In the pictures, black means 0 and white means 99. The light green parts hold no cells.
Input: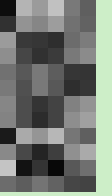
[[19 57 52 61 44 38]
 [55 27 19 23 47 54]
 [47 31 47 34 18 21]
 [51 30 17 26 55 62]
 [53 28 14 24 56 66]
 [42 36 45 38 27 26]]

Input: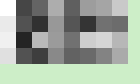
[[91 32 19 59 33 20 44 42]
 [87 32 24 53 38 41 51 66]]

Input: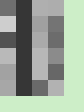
[[80 21 62 45]
 [72 21 71 54]
 [65 21 41 69]]

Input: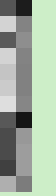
[[82 51]
 [82 51]
 [79 50]
 [34  8]
 [29 61]
 [68 48]]

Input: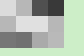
[[71 87 87 71]]

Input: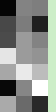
[[28 48 12]
 [89 60 57]
 [ 3 52 99]]
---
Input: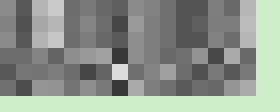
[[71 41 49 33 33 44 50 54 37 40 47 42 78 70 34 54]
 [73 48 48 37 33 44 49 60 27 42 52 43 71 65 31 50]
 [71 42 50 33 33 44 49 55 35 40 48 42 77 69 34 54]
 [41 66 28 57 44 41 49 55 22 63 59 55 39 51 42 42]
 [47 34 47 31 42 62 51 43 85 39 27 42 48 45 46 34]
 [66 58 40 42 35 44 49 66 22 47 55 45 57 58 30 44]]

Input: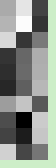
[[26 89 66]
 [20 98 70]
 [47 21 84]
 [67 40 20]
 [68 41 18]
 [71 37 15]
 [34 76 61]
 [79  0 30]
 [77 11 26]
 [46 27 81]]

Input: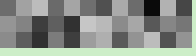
[[27 69  4 42 66 31 43 64 41 73 63 42]
 [46 52 34 65 54 72 77 19 37 24 51 58]
 [57 32 73 57 35 68 61 24 48 19 36 54]]

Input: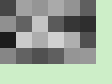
[[37 57 66 58 63 27]
 [18 21 35 76 38 56]
 [31 68 81 67 79 11]
 [59 58 37 31 38 52]]

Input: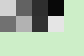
[[ 3 18 38 82]
 [89 19 69 44]]

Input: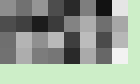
[[89  7 49 16 30 58 44 55]
 [65 43 67 51 23 11 25 30]
 [71 29 73 24 72 56 70 43]
 [94 40 66 16 46 48 67 44]]

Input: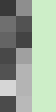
[[55 22]
 [32 43]
 [26 39]
 [62 28]
 [70 32]
 [70 83]
 [72 29]]

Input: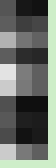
[[ 7  9 33]
 [27 24 36]
 [38 45 69]
 [15 17 36]
 [37 48 88]
 [37 47 79]
 [ 6  6 31]
 [11 12 34]
 [10  7 29]
 [37 47 79]]
